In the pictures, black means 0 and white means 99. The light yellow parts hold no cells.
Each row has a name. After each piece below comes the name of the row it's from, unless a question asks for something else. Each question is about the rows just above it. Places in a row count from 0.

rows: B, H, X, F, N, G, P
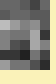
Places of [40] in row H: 1 2
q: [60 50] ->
X
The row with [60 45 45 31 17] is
P

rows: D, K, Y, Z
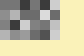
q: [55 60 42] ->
Z
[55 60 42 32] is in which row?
Z
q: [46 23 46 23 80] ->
D
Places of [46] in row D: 0 1 3
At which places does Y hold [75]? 5
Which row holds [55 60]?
Z
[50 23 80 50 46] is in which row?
Y

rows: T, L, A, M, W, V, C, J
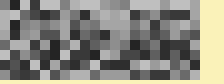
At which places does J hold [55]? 0 6 17
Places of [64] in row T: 19
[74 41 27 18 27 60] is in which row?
L
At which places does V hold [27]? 1 12 13
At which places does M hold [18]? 1 7 10
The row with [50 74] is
T
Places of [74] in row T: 2 4 5 8 9 13 14 15 17 18

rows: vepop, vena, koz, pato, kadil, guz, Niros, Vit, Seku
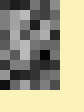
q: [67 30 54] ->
pato
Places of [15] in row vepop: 2
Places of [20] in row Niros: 0 3 5
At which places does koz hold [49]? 0 2 5
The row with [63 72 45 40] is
kadil
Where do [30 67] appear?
pato

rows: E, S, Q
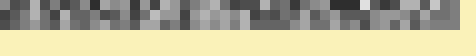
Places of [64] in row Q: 6 10 14 15 20 22 30 33 40
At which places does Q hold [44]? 4 7 11 31 32 34
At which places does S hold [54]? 12 23 37 40
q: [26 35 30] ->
S
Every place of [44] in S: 4 14 28 43 44

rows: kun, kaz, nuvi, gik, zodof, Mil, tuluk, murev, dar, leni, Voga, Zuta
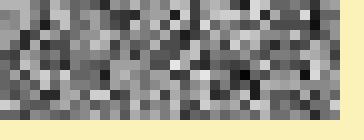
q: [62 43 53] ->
dar
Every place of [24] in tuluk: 4 19 23 30
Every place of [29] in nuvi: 11 16 24 27 28 29 30

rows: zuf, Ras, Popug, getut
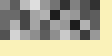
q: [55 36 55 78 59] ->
getut
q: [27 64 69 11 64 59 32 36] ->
Ras
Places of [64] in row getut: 2
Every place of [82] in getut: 1

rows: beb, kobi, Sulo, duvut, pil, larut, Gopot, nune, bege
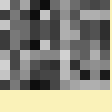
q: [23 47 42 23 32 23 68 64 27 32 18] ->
duvut
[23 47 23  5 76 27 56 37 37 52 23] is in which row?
pil
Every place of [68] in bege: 8 9
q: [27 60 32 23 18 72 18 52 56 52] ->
Gopot
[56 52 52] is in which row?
larut

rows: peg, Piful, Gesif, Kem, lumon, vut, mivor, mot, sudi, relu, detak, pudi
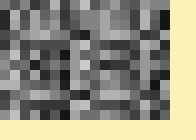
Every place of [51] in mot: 11
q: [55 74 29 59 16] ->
pudi
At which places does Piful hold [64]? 3 10
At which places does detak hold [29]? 0 2 10 11
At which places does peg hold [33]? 1 4 9 13
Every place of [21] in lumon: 0 11 12
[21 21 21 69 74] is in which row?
detak

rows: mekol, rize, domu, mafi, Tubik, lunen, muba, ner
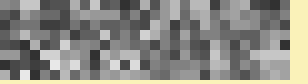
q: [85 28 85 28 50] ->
muba
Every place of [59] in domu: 16 23 24
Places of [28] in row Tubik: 1 4 10 15 20 23
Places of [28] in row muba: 1 4 12 14
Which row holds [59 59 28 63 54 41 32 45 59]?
ner
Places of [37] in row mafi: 0 5 8 9 11 13 19 24 25

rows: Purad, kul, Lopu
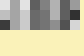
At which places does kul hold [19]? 7
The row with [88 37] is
Purad
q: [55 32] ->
Lopu

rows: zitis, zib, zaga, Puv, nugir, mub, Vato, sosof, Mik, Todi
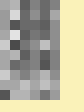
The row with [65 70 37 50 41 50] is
zitis
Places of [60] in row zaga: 0
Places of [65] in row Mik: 0 1 3 5

